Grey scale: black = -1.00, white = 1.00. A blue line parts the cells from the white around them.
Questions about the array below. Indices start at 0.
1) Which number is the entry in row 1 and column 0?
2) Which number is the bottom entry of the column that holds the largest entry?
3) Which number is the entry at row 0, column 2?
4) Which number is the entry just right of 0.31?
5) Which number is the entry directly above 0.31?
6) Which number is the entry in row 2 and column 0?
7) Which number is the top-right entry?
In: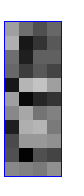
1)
0.37
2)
-0.04
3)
-0.37
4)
-0.09
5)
-0.93
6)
-0.14
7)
-0.19

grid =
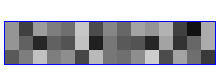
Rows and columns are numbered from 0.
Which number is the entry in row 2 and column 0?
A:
-0.30
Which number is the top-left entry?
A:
0.17
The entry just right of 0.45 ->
-0.07
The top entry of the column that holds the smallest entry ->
-0.87
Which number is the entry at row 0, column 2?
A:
0.22
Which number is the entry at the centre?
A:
-0.07
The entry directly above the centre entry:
0.05
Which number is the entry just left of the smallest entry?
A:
-0.50
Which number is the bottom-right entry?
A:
-0.55
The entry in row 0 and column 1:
-0.50
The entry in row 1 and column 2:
-0.70
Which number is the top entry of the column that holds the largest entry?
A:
0.17
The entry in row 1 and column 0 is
0.17

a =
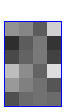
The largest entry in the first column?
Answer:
0.48
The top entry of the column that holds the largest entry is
0.63
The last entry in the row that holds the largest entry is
0.73
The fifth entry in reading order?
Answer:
-0.64
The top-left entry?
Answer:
0.15
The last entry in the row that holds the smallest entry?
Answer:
-0.59
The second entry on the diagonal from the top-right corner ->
-0.06

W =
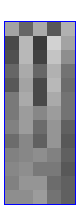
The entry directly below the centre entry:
-0.15
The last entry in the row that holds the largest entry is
0.28
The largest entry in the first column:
0.28
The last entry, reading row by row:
-0.25
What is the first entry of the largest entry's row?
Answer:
-0.43
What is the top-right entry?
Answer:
0.39
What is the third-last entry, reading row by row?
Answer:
0.22
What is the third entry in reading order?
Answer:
0.33
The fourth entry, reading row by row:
-0.31
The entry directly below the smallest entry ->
-0.48
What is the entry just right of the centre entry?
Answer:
0.22
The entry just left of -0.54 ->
0.44
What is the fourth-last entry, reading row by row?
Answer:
0.11
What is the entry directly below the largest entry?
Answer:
0.54
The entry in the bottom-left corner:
0.11
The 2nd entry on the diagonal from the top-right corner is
0.65

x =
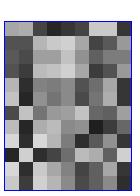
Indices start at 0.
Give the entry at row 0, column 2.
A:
-0.47
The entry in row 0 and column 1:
0.36
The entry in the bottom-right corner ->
-0.64
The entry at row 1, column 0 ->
-0.36
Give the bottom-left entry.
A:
0.58
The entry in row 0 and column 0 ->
0.31
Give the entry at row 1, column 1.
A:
-0.36
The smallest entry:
-0.76
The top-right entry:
-0.58
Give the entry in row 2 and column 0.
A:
-0.30
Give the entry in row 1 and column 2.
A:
0.42
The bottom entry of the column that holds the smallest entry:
-0.25
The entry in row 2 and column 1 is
-0.42
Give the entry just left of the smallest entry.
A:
0.14
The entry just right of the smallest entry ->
-0.53
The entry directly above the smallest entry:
-0.19

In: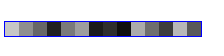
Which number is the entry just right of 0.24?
-0.79
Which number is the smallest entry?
-0.89
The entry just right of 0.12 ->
-0.19

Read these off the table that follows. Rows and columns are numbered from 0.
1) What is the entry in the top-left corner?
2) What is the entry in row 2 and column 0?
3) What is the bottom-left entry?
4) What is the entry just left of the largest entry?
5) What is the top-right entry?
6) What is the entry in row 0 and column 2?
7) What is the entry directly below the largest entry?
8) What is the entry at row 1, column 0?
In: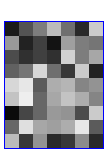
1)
-0.79
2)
-0.40
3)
0.47
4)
0.53
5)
0.59
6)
-0.02
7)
-0.45
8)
0.20
